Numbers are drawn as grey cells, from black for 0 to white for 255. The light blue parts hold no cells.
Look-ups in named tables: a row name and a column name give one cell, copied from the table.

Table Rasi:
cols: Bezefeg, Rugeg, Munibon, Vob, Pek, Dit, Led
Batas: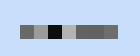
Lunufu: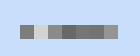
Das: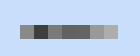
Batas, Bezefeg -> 105
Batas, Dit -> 98
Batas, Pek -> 99
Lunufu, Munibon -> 138
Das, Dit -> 153
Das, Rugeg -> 62
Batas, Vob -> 179
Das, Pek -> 100
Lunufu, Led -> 148
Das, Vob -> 98
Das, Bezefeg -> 137
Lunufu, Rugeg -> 211
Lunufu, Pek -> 118
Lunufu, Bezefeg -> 125
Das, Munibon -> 122
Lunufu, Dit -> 115
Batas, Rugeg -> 155
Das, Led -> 173

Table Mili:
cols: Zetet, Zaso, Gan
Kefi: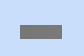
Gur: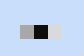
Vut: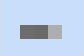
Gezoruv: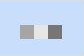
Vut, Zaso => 106
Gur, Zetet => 168
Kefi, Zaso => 120
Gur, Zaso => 14
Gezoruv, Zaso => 230
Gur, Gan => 218
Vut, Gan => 174
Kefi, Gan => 121
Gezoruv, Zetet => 165
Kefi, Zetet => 119
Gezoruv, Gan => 118
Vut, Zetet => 108
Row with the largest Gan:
Gur

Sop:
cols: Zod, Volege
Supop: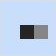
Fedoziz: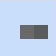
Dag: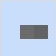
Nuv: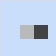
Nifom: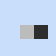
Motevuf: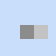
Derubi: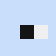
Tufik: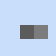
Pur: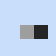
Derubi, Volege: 239
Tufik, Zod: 92
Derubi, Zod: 21
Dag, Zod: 107
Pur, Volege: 37
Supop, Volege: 134
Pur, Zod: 158
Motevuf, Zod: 140
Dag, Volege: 99
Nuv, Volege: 67
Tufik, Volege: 124

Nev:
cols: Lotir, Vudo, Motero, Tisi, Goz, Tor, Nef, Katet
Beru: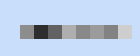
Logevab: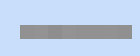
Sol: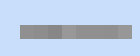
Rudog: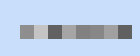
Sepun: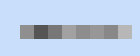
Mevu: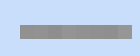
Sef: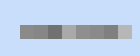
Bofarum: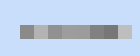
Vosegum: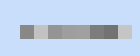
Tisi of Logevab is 147
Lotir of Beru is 141
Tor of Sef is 138
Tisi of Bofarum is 157
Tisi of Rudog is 165
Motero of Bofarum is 145
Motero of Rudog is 97
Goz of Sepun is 141
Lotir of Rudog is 142

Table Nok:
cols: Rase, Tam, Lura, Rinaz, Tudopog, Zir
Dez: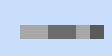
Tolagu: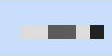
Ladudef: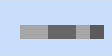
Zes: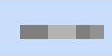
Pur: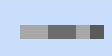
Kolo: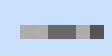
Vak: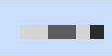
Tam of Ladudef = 166
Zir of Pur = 91
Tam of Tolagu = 221
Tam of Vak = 213
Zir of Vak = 43
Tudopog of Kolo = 173
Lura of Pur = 108
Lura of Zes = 179
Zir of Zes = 146
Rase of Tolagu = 220
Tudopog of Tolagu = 221
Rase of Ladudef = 166

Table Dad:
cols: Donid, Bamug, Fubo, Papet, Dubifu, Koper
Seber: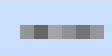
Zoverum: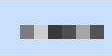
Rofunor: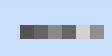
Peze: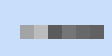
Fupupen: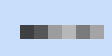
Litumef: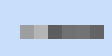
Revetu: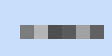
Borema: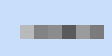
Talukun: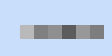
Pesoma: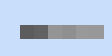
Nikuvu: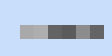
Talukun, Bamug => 128
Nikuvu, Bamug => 174
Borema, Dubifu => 154
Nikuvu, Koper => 100
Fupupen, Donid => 64
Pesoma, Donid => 92
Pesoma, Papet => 143
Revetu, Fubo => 78
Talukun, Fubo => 143

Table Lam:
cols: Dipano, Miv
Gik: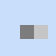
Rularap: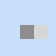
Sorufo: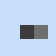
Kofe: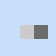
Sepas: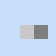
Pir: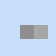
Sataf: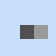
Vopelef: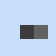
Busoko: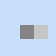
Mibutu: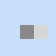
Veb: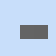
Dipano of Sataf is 80
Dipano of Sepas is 201
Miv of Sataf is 153
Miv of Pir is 166
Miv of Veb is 99
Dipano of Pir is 142
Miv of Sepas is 126
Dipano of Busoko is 132
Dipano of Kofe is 203
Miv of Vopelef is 99
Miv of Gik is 197
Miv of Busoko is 198
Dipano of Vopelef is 60
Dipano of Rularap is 141
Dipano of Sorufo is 60

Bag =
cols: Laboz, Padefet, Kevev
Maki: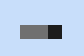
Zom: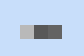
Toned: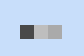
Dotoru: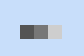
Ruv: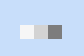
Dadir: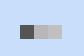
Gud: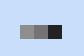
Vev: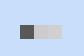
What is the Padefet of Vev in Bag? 203
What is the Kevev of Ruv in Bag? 125
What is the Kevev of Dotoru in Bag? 206
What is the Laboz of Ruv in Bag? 246
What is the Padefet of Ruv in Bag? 211
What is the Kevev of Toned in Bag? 170
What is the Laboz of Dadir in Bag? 84
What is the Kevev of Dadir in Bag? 192
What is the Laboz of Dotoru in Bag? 84
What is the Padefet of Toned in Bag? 190
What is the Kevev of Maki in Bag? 28
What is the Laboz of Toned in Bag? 73
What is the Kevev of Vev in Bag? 208
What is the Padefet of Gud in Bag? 116
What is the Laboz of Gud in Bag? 142
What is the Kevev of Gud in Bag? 35

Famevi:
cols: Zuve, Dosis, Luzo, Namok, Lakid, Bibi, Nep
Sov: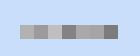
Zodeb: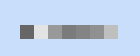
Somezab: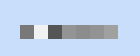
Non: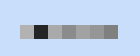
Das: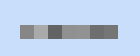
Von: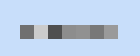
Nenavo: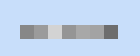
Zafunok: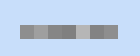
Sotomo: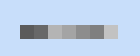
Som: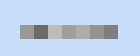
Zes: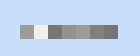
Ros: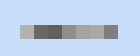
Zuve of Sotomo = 91
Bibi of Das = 110
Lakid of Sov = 169
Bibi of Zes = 128
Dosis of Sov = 155
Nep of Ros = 127
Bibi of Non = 150
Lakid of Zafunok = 182
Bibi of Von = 120
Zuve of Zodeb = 102
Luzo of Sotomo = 180

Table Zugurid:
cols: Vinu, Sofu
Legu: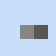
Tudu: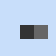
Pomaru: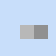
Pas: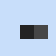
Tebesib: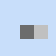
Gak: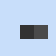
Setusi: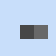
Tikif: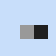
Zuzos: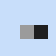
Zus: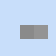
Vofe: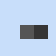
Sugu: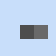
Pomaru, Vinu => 184
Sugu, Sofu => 105
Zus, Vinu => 138
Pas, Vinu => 35
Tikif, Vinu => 153
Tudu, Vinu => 51
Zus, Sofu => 148
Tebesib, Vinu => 108
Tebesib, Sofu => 192
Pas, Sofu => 70
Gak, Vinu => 50
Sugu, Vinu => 77
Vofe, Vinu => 85
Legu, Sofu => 86
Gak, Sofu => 74
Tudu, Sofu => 102
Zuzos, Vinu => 155
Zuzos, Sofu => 31
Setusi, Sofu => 104

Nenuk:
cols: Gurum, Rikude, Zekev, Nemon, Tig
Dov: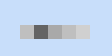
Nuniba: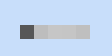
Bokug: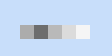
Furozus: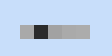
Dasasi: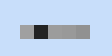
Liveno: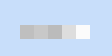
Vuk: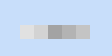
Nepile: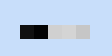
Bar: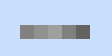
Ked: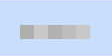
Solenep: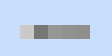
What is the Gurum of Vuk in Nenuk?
225
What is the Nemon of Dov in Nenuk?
191
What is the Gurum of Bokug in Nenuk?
172
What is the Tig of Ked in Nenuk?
199
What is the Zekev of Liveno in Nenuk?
187
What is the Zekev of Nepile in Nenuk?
208
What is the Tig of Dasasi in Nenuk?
145
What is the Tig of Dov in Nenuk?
208
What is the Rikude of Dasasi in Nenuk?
35
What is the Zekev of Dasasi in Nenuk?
156
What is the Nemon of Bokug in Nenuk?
219
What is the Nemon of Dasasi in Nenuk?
153
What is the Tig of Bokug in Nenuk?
245
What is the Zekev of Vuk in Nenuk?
163
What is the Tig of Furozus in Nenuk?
172
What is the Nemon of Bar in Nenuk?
128
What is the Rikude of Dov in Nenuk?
100
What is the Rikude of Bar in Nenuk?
144

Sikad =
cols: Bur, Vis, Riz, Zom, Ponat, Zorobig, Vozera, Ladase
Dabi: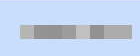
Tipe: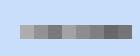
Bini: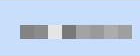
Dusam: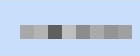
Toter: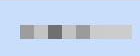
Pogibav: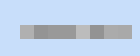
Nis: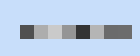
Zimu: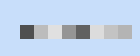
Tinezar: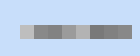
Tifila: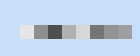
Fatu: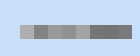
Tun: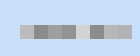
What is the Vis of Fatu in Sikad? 132
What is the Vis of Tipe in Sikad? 147
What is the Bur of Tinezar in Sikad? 190
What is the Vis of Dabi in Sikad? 148
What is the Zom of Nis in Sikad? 149
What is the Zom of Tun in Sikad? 146
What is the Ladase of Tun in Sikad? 178
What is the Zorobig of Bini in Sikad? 154
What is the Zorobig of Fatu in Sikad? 118
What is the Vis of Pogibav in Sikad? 148
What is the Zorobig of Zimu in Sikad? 220
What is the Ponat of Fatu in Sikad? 164
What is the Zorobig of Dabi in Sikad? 146
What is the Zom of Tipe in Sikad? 163
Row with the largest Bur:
Tifila

